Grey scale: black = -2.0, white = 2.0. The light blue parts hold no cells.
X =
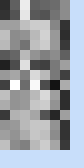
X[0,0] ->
-1.3
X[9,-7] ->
1.0
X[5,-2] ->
0.2
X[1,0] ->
-1.2
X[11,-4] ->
0.6
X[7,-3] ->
0.9
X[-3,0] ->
0.3
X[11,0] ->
-1.1
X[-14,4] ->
-0.7
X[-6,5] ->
0.5
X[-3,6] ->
-1.2
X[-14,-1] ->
0.2
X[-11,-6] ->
0.2
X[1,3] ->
-0.6
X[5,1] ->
-0.4
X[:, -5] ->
[1.7, 1.6, 1.0, 0.3, -0.2, 0.9, 1.5, 0.0, -0.3, 0.4, 0.4, 0.9, 0.9, 0.7, 0.0]
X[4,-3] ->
1.2
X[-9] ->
[-1.5, -0.8, 1.5, -0.9, -1.0, -0.1, 0.5]
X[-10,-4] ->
0.3
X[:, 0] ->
[-1.3, -1.2, 0.5, 1.0, 0.9, -0.6, -1.5, 0.4, -1.0, 1.0, 0.7, -1.1, 0.3, 0.5, 1.0]
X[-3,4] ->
1.1
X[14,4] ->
1.2
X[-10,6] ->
-0.5
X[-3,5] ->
0.3
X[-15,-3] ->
-0.4
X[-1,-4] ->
0.9
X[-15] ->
[-1.3, -0.5, 1.7, -0.5, -0.4, -0.3, 0.2]

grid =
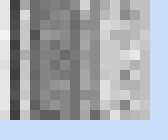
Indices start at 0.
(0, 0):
1.6
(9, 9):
0.2
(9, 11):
1.2
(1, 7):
-0.2
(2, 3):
-0.3
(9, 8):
0.2
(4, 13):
1.3
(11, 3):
-0.2
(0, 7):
0.2
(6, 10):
1.2
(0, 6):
-0.1
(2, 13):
0.9
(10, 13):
1.3
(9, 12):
1.3
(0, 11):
1.2
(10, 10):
1.2
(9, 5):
0.0
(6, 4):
0.1
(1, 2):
1.4
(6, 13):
0.8
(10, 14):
1.1
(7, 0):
1.6
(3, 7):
-0.2
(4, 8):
0.6
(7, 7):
-0.2
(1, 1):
-0.9
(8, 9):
0.3
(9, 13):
0.9
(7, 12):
0.2
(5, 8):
0.4
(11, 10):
0.6
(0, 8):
1.3
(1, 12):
0.2
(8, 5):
0.3
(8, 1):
-0.8
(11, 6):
0.1

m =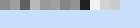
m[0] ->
0.2
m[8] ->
-1.5
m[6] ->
0.1
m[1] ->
0.5

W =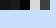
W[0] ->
-1.7
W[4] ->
-1.0
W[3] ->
1.4

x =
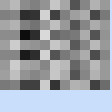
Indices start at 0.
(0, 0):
0.6
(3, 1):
0.2
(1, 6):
0.0
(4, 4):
0.2
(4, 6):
0.8
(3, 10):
0.3
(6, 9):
0.9
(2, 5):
1.0
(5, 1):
0.1
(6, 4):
0.1
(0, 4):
0.3
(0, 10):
0.4
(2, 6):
0.4
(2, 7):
-0.7
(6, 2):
0.6
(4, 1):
1.2
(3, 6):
-0.2
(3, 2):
-1.8
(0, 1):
0.9
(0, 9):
0.8
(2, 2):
0.0
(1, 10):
-0.1
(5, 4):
1.3
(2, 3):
-0.2
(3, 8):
0.7
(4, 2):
0.4
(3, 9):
-0.7
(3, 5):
-0.4
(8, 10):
-0.3
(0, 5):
1.1

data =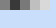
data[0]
0.0
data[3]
1.0
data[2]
-0.1
